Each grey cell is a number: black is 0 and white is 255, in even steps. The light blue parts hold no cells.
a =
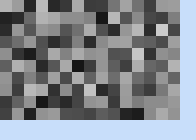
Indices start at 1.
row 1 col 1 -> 179
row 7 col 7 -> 174
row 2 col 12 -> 138
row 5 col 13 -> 51
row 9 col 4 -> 23
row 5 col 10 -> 81
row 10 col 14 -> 170
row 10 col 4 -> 146
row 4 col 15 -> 159
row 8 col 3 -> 185
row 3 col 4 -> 149
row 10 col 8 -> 69
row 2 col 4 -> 178
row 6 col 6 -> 169
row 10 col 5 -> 154
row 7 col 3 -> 129
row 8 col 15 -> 167
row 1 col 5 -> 40
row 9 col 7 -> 69
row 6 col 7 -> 22
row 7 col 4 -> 86
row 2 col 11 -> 85
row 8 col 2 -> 61
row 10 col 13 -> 138
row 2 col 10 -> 184
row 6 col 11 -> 63
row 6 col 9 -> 149
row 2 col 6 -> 142
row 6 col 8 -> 62
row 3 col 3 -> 86
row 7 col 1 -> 148
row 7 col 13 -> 86
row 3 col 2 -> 150
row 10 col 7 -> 77

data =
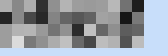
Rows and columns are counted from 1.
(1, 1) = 174
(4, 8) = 71
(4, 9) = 189
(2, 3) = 72
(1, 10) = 184
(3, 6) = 145
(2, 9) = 162
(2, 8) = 98
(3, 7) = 43
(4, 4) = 144
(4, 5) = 172
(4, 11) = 82
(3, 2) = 179
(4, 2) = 219

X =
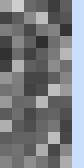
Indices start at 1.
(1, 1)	163
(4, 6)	145
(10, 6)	80
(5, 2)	108
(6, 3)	95
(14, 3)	142
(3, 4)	118
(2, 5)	76
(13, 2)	114
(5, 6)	183
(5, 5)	122
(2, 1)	68
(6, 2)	177
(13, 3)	91
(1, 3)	105
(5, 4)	94
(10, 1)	91
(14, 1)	132
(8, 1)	114
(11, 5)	117
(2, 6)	85
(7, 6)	132
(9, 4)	184
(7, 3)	70
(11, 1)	175

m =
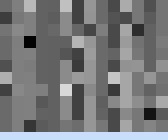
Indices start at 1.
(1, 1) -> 106
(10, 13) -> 19
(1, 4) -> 98
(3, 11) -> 166
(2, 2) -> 120
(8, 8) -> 137
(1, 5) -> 97
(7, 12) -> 119
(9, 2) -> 127
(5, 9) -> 106
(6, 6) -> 139
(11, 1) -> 106
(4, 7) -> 181
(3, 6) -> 139
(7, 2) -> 127
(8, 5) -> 97
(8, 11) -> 166
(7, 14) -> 116
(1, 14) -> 116
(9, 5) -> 97
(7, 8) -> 150
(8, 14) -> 112
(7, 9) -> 106
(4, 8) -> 150
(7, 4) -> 98
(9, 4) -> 88
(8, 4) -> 127
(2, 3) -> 128
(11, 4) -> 91
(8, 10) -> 57
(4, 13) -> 98
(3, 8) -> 70
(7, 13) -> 150
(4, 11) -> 155

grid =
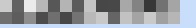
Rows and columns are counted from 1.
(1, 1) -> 203
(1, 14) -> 114
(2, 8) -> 185
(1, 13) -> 55
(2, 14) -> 160
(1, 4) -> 183
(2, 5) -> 111
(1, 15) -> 165
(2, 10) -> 101
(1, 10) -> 72

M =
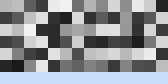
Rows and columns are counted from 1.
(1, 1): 182
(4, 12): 30
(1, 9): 136
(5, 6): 185
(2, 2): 90
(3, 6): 152
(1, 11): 141
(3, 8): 152
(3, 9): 221
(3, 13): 212
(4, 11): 59
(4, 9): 39
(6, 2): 26
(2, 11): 153
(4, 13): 119
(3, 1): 212
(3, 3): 242
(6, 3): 134
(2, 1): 62
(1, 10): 214
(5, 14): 51
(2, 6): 33

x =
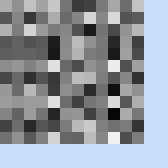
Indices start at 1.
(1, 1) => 173
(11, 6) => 124
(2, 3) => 56
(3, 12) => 184
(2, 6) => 106
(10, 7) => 149
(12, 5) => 210
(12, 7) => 100
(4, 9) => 120
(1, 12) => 195
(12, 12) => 125
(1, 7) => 58
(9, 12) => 174
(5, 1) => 94
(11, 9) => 128
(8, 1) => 152
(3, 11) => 147
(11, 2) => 109
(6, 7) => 76
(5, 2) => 98
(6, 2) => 149
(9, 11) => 87
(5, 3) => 98
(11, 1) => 67
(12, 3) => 89
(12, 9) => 134
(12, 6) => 102
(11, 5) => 70
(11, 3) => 41
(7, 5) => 56
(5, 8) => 123
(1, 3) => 193
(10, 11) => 171
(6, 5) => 224
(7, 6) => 129
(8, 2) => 107
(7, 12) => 50

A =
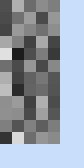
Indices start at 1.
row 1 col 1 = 79
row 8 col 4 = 108
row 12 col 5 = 138
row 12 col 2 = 216
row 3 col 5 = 142
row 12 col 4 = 149
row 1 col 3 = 108
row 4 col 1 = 168
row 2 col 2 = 113
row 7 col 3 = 98
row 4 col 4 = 169
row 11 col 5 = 125
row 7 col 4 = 119
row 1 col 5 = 126
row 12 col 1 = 51
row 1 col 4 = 140
